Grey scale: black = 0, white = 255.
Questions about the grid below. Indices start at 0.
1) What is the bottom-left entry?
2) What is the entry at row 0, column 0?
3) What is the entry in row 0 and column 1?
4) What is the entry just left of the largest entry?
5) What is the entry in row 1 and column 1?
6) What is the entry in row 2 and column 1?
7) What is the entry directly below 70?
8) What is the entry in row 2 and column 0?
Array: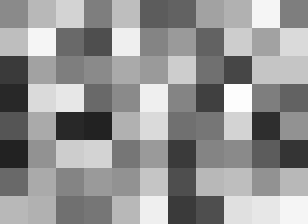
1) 184
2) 138
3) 184
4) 64
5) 245
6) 162
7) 253
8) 58

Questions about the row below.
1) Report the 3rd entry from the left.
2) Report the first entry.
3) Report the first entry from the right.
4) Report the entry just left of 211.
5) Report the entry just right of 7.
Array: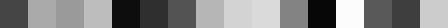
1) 154
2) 69
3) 204
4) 182
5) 252

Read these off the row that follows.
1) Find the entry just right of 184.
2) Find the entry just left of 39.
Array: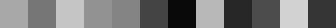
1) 39
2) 184

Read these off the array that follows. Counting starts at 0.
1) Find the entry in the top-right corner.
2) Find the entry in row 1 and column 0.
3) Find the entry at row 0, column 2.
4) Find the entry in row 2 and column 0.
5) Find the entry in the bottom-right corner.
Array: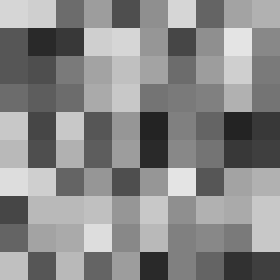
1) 177
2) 86
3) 108
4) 86
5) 63

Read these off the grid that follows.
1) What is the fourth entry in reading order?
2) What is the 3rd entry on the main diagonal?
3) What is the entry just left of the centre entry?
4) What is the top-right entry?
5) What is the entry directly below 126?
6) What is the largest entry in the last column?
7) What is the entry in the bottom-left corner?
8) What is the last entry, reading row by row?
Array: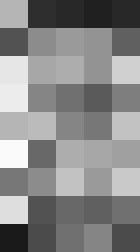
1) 32
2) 173
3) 187
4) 40
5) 194
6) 208
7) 26
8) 75

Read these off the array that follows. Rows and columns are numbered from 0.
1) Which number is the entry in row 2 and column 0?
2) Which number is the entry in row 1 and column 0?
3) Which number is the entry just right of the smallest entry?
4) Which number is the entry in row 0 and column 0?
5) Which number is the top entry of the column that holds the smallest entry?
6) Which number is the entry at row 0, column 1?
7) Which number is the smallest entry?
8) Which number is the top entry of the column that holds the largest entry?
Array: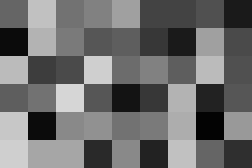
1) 187
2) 11
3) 153
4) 101
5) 80
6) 193
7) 3
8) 114

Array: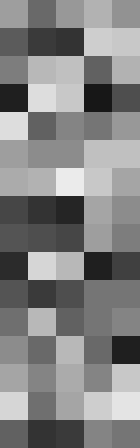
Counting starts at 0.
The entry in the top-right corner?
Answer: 146
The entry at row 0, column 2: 152
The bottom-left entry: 97
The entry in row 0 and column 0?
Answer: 158
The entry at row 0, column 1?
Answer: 105
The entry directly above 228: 200
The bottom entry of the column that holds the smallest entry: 132
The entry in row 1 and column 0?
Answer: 91
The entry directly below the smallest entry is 117
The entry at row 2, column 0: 125
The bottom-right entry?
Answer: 117
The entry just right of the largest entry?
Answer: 200
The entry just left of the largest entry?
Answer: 178
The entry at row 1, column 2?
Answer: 51
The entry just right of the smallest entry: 78
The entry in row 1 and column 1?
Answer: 58
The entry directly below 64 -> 117

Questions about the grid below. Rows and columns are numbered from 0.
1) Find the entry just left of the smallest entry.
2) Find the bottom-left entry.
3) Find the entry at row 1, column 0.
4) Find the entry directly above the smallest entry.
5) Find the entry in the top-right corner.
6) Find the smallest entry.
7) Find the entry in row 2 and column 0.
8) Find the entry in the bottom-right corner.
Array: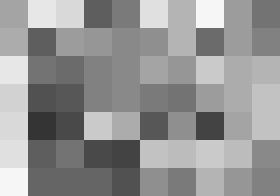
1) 217
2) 246
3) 172
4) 81
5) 115
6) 52
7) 231
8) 129

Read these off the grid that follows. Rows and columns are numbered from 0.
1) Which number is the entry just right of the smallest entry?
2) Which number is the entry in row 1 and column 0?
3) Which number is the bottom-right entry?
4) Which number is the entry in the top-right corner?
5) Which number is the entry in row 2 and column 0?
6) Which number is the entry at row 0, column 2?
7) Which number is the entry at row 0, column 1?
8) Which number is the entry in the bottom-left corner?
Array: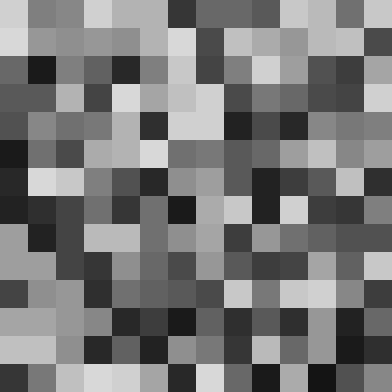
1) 81
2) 216
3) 135
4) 200
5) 104
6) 135
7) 127
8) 54

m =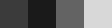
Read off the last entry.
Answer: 216
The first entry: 59
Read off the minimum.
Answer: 26

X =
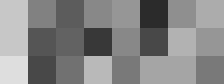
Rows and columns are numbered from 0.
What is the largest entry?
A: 222
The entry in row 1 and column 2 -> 98
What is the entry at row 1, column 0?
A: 199
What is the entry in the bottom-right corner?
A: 121
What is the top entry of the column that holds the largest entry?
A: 199
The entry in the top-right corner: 172
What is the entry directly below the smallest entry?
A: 72

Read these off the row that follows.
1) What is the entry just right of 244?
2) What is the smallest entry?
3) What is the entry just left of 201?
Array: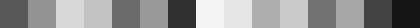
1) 230
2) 21
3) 174

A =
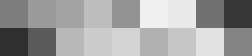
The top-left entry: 125
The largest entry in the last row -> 226
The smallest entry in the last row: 47
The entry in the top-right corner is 55
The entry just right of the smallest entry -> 90
